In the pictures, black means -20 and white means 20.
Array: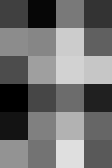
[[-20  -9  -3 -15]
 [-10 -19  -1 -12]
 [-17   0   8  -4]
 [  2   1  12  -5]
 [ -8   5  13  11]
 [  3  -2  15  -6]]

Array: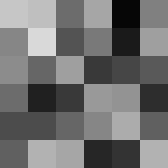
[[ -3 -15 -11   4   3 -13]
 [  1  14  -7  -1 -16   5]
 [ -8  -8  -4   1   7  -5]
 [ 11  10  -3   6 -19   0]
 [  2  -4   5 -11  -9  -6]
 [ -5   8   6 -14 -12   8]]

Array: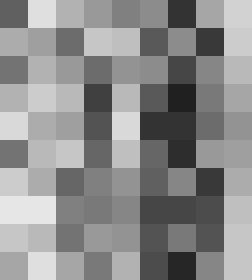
[[ 12   7  -4   0   3  -5   1 -11   7]
 [  7   5  -3  11  10  -6   2 -11  12]
 [ 11   9  -2   4   3  -7  -1  -7  11]
 [ 16  16   0  -1   1  -9  -9  -8  10]
 [ -2   8   4  -3   3   2  -9   1   9]
 [ 14   7   5  -7  14 -12 -12  -3   3]
 [  6  15   6  -1   8  -8 -14   1  11]
 [ -5  15   8   4   0   2 -12   6  13]
 [  8  12   9 -10   9  -6 -15  -1   6]
 [ -2   9  11  -4  10  -4 -13   4   5]]

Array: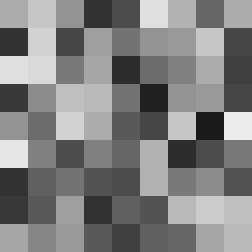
[[-12  13  -9   5  -2   3   4  11  -9]
 [ 16   0  -8   0  -4   8 -13  -8  -1]
 [-12  -5  -2  -7  -8   8  -1   2  -7]
 [ 15  14  -1   6 -13  -3   0   7 -10]
 [  7  11   3 -12  -8  15   8  -4   7]
 [  6   1   4  -6 -10  -5  -4   6   9]
 [-11  -6   5 -12  -5  -7   9  12  10]
 [-11   2  10   9  -2 -15   3   4  -9]
 [  3  -3  13   7  -6  -9  11 -16  17]]

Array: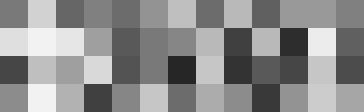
[[ -1  13  -4   0  -3   3  10  -3   9  -5   4   4   0]
 [ -9  10   5  14  -7  -1 -14  11 -12  -6  -9  11  -8]
 [  2  18   8 -10   1  11  -3   7   2 -11   3  12   6]
 [ 15  18  16   5  -6  -1   1   9 -10   9 -13  17  -5]]

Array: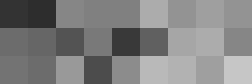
[[ -3  -4  -7  -1 -11  -5   6   7   1]
 [-12 -13   1   0   0   7   3   5   3]
 [ -2  -3   4  -8   2   9   8   5  11]]

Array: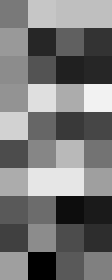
[[ -6  -3 -18 -16]
 [  2  -7 -15 -14]
 [ 13  -4 -11  -9]
 [-10   2  -8 -13]
 [  5 -20  -6   0]
 [  4 -14  -5 -12]
 [  3  15   7  18]
 [ -8   1   9  -2]
 [ -1  11  10  10]
 [  7  16  16   5]]
